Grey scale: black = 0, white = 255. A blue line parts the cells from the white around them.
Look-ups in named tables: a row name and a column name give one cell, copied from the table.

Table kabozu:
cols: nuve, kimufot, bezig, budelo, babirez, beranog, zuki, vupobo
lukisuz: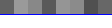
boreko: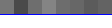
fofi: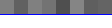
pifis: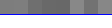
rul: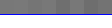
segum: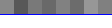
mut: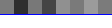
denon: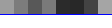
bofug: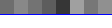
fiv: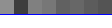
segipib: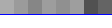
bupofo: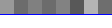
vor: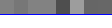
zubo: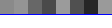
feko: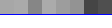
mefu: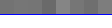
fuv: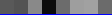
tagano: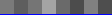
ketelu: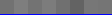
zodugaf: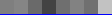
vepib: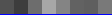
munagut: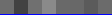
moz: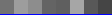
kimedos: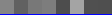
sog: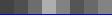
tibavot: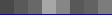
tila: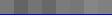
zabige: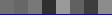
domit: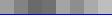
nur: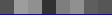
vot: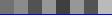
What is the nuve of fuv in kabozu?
89
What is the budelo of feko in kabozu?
171
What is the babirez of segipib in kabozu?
144
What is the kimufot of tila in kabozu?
100
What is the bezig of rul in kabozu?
117
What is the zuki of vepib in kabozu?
95
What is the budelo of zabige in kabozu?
47
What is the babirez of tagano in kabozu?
106
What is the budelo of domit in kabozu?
113
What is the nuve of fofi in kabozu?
127
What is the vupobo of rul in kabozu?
115
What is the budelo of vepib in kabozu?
167
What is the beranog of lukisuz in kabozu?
139
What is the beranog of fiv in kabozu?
103
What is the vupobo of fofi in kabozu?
100
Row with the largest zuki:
bupofo

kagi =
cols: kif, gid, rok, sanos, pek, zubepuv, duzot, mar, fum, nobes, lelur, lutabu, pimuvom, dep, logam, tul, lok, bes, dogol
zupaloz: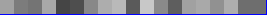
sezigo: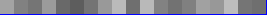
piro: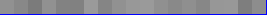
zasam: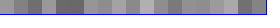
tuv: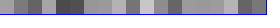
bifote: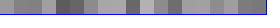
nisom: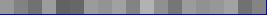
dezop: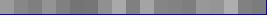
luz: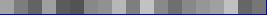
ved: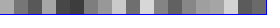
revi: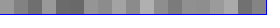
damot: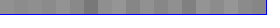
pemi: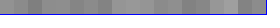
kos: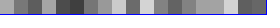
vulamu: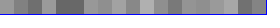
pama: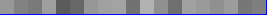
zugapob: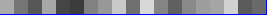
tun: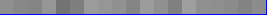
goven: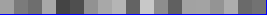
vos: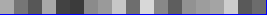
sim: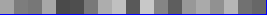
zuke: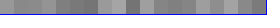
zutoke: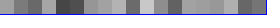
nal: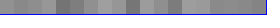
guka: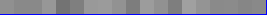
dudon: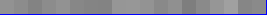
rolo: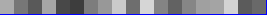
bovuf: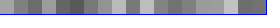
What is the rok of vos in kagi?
87
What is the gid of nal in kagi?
137
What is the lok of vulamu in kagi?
167
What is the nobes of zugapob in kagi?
111
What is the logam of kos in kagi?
162
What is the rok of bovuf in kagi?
108
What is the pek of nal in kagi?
116
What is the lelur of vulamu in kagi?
176
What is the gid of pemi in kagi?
139
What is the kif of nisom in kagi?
152
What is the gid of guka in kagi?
137

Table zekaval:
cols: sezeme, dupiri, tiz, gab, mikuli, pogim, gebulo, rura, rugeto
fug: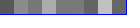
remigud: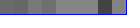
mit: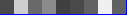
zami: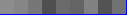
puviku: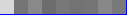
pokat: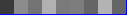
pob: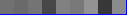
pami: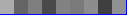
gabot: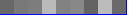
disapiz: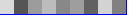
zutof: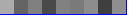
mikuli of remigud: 133
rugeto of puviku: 121
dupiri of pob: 106
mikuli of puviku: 120
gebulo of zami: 130
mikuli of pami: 130
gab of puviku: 109
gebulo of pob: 147
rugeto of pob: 139
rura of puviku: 136
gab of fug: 172
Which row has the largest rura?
mit

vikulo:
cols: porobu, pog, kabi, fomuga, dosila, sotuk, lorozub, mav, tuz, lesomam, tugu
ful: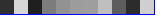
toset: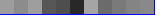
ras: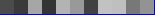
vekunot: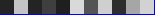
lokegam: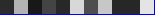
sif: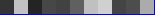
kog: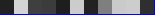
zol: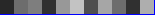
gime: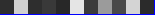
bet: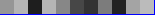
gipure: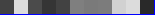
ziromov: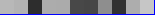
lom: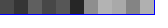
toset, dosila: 78
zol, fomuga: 48
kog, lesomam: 205
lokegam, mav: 199
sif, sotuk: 96
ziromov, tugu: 198
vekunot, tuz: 45
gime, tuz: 73
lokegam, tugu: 228
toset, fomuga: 87
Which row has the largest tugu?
lokegam

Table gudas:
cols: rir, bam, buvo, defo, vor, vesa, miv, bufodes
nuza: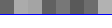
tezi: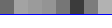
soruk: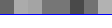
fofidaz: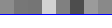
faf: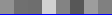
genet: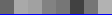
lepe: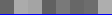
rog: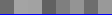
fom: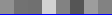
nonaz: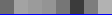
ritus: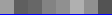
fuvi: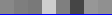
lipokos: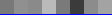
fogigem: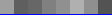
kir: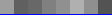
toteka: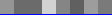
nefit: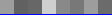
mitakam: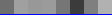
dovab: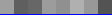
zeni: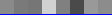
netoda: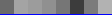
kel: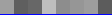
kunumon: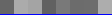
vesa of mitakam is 59
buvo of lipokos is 138
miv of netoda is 123
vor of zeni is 128
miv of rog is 109
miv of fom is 157
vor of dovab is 144
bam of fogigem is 95
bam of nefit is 97
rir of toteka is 149
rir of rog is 108
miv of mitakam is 127

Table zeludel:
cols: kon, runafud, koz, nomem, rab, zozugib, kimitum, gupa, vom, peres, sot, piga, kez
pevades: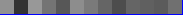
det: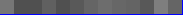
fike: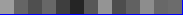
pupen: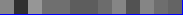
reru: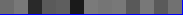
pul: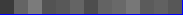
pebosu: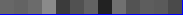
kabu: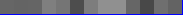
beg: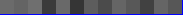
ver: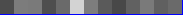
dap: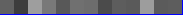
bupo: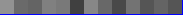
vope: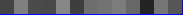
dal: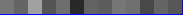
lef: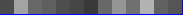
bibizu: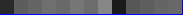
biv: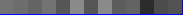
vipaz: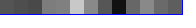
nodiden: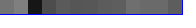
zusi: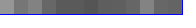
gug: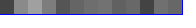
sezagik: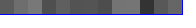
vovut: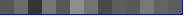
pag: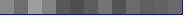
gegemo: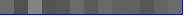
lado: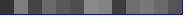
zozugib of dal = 41
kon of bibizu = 42
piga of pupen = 110
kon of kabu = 102
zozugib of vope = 62
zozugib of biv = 138
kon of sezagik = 91
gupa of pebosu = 34
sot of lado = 119
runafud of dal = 101
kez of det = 101
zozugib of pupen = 93
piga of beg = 101
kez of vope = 86
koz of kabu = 101
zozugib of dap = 112
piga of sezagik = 88

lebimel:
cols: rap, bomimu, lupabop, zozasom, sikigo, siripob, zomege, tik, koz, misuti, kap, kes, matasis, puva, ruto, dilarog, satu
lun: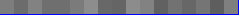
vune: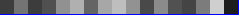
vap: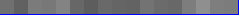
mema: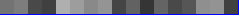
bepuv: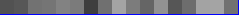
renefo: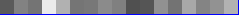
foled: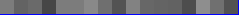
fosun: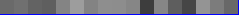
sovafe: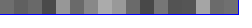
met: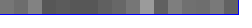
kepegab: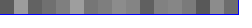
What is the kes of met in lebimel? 96
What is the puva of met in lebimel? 112
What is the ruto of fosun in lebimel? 148
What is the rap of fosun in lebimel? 106
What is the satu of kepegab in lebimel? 109
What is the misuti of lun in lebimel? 140
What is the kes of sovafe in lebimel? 118
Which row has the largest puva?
renefo

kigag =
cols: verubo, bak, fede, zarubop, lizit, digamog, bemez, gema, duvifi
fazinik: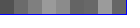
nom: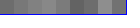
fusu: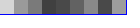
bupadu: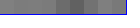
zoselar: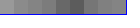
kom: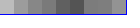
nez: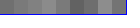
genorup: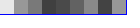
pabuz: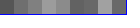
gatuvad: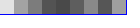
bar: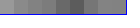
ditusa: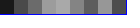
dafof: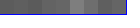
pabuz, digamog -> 98
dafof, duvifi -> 101
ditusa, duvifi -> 77
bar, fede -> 130
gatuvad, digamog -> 94
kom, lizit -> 96
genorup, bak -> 152
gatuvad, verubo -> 227
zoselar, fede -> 132
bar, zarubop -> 124
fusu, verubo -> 214
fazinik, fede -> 127
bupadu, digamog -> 97
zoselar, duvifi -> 132
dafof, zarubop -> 99

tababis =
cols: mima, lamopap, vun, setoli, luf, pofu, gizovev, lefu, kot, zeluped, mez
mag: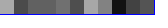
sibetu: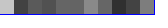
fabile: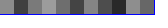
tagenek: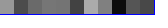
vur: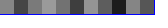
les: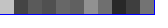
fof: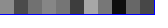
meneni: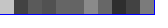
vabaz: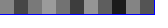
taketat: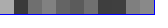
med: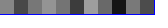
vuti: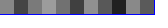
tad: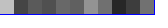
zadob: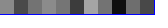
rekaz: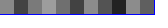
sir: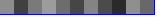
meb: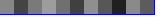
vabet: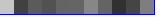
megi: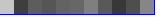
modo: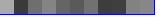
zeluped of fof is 103
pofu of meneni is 100
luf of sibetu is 101
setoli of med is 148
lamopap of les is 68
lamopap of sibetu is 66
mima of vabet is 198
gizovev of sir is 132

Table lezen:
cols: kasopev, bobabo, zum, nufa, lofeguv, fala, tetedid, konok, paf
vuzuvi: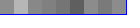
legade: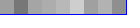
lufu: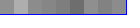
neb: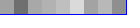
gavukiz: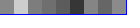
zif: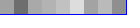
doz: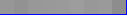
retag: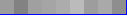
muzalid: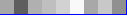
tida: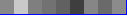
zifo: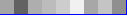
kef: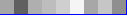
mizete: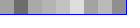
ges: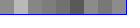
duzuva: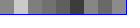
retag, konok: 169
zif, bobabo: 110
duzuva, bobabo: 202
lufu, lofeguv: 126
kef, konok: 198
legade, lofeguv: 184

